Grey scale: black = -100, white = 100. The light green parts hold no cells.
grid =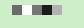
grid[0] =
-16
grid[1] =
99
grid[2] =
-8

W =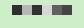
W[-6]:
-64
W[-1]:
-46
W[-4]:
-61

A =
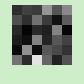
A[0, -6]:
-64
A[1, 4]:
-87
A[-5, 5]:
-28
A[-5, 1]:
-63
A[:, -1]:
[7, -28, -95, -48, -61, -35]
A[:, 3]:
[17, -54, -75, -72, -31, -21]
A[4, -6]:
-91
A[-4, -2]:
3
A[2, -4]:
-68
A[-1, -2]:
-73
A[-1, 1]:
-66

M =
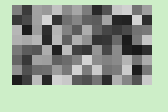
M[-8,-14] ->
-1
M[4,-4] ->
9
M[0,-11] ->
20
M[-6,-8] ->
-29
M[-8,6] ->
30
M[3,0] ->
38
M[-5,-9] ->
-25
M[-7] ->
[-56, -41, 26, 67, -60, -12, 5, -24, -28, 29, -71, -73, 66, -65]
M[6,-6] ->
59
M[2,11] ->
-42
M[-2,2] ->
-15
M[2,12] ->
-10
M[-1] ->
[-78, -52, 47, -70, 64, 57, -29, -38, -9, -66, 38, 4, -35, 58]
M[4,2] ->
-33
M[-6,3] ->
-64
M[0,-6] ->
-69
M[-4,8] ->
17
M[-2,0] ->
13
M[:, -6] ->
[-69, -28, -23, -60, 17, 10, 59, -9]
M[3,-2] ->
-4
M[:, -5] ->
[-35, 29, -45, -58, -44, 2, -9, -66]
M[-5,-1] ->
55
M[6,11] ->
59
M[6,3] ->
-13
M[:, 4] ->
[52, -60, 41, 45, -75, -24, 22, 64]
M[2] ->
[43, -79, 23, -64, 41, 2, -29, 36, -23, -45, -54, -42, -10, -6]
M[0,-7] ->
-3
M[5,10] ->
8
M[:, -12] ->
[27, 26, 23, 43, -33, 26, -15, 47]
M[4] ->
[-5, -28, -33, 36, -75, 48, -49, -57, 17, -44, 9, -74, -81, -64]

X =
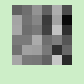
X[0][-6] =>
-25
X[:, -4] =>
[15, 5, -6, 34, 24, -7]
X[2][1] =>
-14
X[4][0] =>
-12
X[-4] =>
[31, -14, -6, -49, 52, -63]
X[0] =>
[-25, -13, 15, -24, 36, -40]
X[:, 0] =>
[-25, 29, 31, -4, -12, 30]

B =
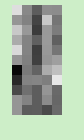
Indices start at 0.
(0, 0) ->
74
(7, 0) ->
-69
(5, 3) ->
17
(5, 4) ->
25
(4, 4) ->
-8
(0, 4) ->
10
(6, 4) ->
50
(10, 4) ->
-17
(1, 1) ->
2
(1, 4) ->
-8
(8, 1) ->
-12
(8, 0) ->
-43
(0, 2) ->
-27
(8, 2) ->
-27
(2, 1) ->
19
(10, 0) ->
17
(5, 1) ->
0

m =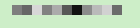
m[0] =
-1
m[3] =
1
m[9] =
64

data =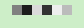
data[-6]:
0
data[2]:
71
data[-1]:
47
